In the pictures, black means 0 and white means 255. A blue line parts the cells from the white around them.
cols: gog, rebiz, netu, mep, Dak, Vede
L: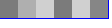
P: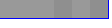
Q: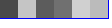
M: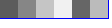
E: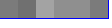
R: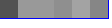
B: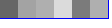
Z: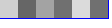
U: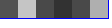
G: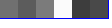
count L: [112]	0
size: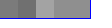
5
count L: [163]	0
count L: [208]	2

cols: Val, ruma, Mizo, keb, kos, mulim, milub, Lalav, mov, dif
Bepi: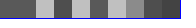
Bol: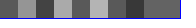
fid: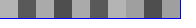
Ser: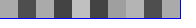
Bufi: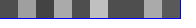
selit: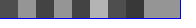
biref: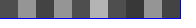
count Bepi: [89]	3
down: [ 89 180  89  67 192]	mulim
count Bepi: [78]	2
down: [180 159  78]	milub
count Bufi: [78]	4
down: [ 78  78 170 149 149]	mov
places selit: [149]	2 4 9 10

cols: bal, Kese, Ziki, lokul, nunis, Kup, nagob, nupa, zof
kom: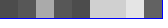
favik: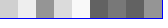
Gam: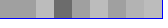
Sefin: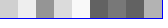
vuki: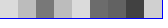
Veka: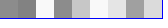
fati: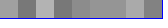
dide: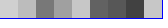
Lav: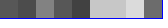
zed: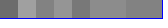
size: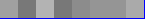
8
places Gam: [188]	3 6 9

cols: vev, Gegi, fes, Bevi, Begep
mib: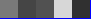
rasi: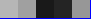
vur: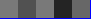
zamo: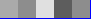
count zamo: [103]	0
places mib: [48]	5
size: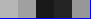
5
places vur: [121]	1 3
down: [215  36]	Bevi
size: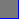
1

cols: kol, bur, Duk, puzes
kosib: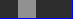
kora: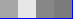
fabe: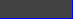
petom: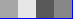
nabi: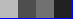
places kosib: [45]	1 3 4
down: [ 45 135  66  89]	Duk
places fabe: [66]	1 2 3 4
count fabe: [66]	4
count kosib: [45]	3

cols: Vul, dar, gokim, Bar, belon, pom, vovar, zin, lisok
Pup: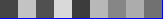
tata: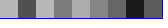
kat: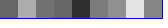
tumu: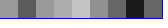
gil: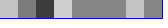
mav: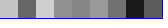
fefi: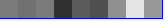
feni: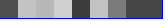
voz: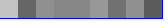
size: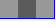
3
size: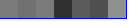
7
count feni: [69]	2
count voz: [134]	2
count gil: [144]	0

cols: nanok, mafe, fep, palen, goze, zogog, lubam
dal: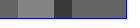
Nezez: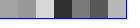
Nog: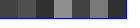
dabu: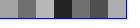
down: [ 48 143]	palen
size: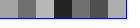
7
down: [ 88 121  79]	zogog
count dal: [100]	4
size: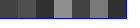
7
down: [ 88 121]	zogog

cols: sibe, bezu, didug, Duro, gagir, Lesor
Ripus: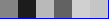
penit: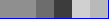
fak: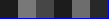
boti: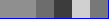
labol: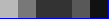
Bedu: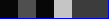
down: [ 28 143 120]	bezu
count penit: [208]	1
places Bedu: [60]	5 6
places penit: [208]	5
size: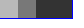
4
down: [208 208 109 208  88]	gagir

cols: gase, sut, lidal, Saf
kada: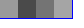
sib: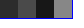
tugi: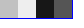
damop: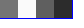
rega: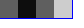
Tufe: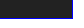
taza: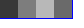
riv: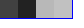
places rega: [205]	4
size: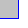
1
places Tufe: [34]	1 2 3 4
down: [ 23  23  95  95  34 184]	lidal
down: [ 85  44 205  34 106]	Saf
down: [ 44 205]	Saf
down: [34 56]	gase

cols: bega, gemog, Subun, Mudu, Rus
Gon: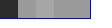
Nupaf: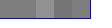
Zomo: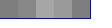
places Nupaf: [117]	4
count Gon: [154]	3
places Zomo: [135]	2
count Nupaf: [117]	1

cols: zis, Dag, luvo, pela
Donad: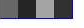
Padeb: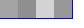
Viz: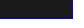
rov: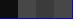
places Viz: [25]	1 2 3 4
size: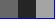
3
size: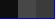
3

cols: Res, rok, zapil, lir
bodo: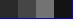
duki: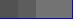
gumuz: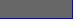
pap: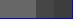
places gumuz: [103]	1 2 3 4
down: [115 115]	zapil
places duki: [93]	2
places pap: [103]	1 2

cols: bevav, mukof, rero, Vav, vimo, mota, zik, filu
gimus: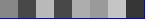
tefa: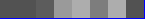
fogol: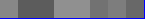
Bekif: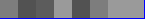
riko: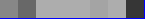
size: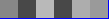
6
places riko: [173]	3 4 5 7
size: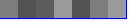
7
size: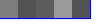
5
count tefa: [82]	3
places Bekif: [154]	4 7 8
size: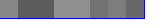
8

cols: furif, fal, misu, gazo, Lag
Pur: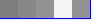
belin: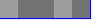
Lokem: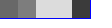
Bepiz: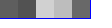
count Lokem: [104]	1
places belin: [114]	2 3 5
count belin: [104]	0

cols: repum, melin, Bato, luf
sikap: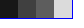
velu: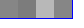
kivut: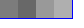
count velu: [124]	1
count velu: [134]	2

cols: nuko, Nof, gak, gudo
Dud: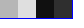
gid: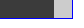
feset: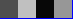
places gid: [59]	1 2 3
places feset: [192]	2

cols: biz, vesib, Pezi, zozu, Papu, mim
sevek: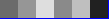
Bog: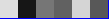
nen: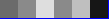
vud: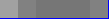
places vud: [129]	2 6
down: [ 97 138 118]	zozu
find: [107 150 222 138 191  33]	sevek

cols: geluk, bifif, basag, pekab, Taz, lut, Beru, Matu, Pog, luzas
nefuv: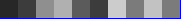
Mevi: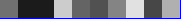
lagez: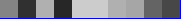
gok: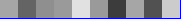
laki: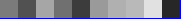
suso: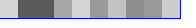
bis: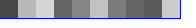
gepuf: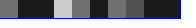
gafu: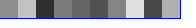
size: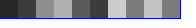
10
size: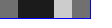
5
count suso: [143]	1
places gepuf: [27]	2 3 6 9 10
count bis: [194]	1
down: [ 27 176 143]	basag
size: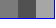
3

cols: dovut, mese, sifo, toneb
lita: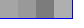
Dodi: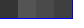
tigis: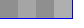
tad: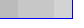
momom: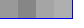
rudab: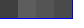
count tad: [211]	1
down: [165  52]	dovut
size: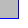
1

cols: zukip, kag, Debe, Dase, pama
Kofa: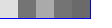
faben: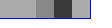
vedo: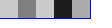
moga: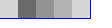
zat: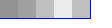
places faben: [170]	1 2 5
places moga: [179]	4
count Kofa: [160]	0

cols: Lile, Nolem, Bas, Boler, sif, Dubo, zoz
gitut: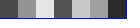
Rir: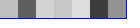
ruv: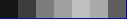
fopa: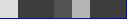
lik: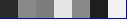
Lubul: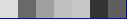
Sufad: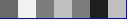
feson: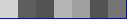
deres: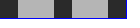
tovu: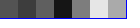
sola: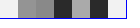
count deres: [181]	4
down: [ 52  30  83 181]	Dubo
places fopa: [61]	2 3 6 7
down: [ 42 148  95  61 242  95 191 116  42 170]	zoz
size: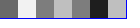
7
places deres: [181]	2 3 5 6

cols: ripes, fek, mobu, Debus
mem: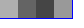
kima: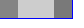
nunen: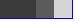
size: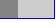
3
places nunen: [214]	4
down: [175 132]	ripes

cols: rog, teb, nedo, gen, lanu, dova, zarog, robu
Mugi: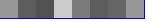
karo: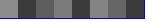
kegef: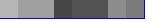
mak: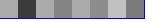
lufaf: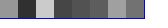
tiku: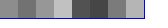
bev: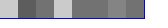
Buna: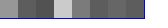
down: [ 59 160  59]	teb
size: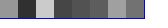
8
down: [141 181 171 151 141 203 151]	rog
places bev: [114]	3 5 6 8

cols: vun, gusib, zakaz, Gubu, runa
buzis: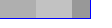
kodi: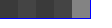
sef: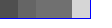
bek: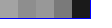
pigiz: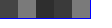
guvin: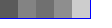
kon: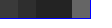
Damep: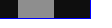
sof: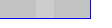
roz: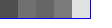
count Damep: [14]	3
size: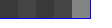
5
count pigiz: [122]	2
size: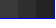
3
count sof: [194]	4
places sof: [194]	1 2 4 5

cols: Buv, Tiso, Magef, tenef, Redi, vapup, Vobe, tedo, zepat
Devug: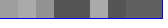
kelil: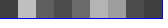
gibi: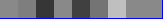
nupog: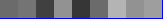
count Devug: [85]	3
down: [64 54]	Redi
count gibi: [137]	4
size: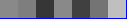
7
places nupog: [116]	2

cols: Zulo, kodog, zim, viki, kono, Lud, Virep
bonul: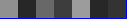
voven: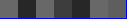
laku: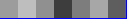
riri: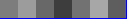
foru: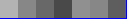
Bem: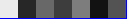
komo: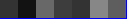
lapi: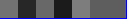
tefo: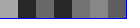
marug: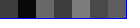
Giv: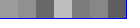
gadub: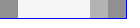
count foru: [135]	2
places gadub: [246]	2 3 4 5
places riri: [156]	2
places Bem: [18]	6
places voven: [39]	2 5

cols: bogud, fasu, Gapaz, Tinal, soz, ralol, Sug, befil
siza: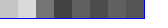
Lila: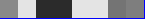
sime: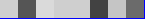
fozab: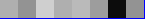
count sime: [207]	3
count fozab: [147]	2
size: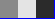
3
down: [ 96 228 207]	soz
